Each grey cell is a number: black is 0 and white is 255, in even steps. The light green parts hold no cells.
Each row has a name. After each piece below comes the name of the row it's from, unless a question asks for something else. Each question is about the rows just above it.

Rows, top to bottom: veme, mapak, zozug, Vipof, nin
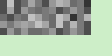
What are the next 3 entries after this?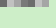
[ 51 121 180]
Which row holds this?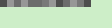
nin
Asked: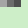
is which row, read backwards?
veme
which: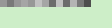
Vipof
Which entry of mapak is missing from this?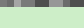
[136]
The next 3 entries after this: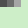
[121  78 151]

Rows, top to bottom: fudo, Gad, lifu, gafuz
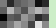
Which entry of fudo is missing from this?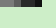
[108]
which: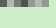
Gad
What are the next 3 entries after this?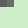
[122  17  41]
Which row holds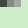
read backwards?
gafuz
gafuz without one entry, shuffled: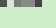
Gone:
[166]
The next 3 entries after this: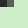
[108 122  17]

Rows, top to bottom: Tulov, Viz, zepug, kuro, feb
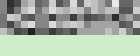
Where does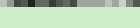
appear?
feb
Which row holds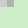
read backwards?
Viz
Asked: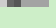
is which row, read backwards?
kuro
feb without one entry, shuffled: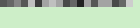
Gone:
[149]
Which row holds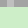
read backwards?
feb
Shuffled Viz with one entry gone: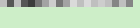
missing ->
[177]
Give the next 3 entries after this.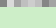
[163 163 163]

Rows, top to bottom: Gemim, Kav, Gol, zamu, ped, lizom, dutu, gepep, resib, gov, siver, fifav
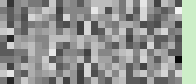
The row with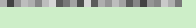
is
gov
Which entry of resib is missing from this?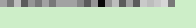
[107]
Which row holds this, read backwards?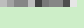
gepep

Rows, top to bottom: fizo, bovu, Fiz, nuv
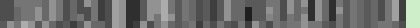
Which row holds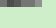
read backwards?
nuv
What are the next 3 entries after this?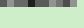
[104 117  47]
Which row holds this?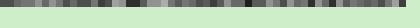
bovu
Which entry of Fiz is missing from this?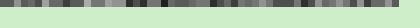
[132]
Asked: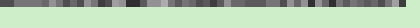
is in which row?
fizo
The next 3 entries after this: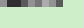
[117 104  78]

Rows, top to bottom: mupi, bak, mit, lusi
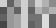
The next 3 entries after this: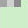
[208 178 139]
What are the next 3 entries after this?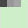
[208  99 114]
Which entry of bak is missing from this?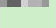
[83]
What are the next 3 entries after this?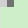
[114 220  99]

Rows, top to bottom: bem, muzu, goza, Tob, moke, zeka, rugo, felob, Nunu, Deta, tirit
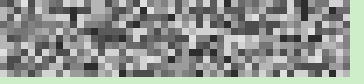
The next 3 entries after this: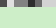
[224 182 211]
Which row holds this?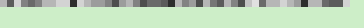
goza
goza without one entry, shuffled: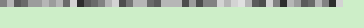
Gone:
[195]
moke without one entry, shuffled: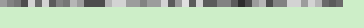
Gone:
[170]
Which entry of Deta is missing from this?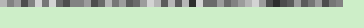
[142]
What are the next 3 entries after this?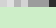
[ 77  45 182]
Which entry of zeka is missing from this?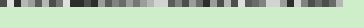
[61]

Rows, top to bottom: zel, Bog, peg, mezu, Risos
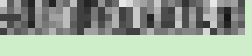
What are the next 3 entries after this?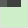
[134 177 119]
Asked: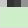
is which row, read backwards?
mezu
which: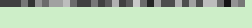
peg
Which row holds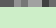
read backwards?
Risos
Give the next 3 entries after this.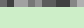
[119 119 147]

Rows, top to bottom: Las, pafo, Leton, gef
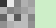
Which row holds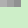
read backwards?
pafo
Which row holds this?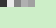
Las
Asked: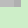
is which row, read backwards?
gef
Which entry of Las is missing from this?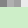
[52]
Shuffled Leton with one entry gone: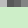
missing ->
[204]

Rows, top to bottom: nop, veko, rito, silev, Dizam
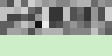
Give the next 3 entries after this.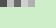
[149 162 133]
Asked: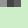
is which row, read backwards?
rito
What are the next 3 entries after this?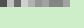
[177 177 107]
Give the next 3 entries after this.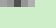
[177 177 119]

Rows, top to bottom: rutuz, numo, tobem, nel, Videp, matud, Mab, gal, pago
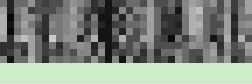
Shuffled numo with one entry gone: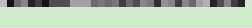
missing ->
[92]
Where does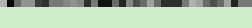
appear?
Videp

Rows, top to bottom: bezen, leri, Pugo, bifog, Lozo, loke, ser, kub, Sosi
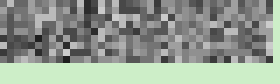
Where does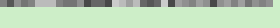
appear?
Pugo
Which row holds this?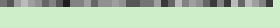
Sosi
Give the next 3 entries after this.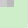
[159 187 102]
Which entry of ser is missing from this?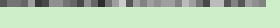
[175]

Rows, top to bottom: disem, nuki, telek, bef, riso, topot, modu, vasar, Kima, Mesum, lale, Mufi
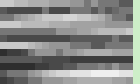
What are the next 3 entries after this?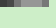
[150 150 162]
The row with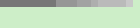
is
riso
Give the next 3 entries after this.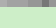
[119 119 119]
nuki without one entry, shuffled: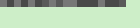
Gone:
[105]
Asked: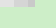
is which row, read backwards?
lale
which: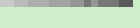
disem
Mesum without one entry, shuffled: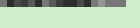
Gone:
[134]

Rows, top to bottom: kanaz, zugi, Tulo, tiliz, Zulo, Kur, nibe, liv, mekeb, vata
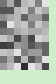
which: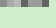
Tulo
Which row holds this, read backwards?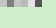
tiliz
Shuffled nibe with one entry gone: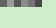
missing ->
[59]
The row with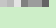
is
liv
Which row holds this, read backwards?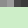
nibe

